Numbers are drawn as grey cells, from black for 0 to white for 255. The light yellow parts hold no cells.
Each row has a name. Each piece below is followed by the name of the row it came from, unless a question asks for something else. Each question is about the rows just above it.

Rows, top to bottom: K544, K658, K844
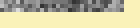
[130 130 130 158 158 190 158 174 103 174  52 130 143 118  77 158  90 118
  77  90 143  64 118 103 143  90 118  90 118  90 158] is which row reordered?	K658
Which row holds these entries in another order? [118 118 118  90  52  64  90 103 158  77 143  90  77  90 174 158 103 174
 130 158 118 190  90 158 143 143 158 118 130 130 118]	K544

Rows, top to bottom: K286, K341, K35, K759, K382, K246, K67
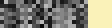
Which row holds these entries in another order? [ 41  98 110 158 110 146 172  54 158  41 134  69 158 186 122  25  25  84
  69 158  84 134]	K382
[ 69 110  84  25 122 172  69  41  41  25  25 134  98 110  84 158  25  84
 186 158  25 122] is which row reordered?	K341
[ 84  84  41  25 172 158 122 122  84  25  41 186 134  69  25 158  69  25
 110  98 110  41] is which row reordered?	K246
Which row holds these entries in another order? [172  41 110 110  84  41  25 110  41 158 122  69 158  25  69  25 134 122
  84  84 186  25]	K286

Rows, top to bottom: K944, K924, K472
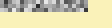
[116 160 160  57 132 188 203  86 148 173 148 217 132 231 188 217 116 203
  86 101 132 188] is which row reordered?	K944
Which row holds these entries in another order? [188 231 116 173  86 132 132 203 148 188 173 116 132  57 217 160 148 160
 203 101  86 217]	K472

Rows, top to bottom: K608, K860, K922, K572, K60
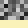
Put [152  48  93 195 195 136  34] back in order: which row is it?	K60
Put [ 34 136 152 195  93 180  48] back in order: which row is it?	K572
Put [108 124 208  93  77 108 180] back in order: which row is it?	K608
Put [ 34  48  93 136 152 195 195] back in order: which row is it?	K60
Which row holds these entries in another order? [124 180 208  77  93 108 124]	K922
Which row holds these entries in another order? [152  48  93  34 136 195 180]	K572

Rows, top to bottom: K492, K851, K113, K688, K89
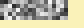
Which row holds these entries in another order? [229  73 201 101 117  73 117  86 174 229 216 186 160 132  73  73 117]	K688
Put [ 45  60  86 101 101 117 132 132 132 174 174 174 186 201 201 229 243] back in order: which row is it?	K89
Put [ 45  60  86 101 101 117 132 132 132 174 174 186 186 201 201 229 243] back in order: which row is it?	K113
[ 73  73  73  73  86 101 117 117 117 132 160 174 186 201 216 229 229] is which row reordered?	K688
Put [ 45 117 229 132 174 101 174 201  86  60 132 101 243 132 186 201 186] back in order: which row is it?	K113
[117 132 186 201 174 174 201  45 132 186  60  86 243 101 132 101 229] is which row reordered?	K113

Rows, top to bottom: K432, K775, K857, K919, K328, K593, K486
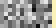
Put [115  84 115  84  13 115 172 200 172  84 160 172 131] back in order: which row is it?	K857
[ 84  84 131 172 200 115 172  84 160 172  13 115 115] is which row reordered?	K857
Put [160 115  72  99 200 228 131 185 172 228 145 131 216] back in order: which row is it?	K432
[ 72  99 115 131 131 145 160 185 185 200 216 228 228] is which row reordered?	K919
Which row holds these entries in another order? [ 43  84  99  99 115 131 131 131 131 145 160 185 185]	K593
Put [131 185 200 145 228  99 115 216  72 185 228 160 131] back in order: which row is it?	K919

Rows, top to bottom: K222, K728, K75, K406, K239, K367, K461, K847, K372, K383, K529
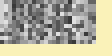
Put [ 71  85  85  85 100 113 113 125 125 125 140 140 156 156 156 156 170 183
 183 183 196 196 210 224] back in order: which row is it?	K847
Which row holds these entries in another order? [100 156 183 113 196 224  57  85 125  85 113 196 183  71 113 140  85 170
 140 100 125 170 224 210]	K367
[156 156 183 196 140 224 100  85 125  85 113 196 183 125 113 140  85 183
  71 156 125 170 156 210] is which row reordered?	K847
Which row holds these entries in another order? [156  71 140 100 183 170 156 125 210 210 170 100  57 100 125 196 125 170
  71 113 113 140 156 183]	K222
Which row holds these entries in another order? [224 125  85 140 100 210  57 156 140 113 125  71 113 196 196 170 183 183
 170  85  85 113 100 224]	K367
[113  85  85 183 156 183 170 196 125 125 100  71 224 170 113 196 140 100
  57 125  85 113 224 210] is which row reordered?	K461

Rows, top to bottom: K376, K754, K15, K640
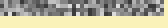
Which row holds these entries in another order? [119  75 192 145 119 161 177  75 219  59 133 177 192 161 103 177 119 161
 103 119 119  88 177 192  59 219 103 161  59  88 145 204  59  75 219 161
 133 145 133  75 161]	K640
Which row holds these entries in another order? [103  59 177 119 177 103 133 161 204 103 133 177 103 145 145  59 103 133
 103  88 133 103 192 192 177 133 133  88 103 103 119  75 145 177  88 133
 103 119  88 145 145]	K376
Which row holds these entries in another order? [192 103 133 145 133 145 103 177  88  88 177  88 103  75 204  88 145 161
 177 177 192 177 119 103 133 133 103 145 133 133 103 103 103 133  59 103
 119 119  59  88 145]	K15

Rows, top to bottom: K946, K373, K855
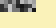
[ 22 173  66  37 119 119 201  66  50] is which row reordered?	K855
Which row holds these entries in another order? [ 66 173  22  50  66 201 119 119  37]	K855
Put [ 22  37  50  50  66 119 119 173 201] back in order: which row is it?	K373

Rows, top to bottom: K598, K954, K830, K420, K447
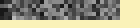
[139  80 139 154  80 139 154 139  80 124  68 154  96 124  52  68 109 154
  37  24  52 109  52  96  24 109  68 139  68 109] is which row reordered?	K420
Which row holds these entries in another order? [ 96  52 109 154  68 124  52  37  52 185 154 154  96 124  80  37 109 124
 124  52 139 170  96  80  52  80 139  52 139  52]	K447
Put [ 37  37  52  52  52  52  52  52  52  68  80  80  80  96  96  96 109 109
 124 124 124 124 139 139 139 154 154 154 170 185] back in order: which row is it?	K447
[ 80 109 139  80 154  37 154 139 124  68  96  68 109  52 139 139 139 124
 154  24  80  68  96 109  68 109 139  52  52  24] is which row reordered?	K598
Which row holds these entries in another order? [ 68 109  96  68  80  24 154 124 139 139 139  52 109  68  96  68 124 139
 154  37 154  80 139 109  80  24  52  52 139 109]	K598
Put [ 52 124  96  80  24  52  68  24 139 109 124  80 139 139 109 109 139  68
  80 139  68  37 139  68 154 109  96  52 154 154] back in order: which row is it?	K598
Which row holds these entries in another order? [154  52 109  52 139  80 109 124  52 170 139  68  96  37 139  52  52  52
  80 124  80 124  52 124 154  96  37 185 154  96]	K447

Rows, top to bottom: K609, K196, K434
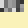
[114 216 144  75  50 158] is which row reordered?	K609
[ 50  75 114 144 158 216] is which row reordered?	K609

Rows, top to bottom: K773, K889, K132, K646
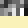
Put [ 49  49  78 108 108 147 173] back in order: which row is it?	K889
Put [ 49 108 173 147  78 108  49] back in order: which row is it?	K889

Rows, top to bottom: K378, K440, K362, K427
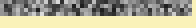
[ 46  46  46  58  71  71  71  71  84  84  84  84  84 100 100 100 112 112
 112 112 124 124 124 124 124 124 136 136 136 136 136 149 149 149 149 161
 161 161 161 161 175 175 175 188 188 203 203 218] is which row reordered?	K427
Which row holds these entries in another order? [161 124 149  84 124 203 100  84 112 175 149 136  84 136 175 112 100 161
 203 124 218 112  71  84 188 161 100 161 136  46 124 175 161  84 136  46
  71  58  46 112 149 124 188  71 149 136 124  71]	K427
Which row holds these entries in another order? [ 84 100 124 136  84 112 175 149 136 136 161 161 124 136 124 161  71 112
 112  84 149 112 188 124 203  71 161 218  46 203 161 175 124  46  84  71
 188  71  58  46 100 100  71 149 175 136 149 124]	K378
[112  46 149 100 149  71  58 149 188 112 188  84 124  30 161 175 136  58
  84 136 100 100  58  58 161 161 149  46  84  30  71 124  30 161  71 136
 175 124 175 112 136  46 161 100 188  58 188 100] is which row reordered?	K362

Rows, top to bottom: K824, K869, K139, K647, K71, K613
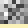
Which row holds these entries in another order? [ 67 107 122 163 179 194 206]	K139
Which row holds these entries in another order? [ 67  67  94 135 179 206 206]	K869
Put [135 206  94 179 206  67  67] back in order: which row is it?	K869
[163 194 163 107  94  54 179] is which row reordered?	K613
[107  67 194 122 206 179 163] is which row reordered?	K139

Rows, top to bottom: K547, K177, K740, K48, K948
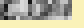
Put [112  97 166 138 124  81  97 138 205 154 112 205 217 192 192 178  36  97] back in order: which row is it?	K740
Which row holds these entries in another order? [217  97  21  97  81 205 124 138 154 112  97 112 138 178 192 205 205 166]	K948
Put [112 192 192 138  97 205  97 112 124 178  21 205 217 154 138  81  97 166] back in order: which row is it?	K547

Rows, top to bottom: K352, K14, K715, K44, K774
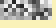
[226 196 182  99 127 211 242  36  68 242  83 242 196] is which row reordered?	K14
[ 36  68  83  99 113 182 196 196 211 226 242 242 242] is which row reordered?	K352
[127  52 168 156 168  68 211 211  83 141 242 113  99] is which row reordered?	K715

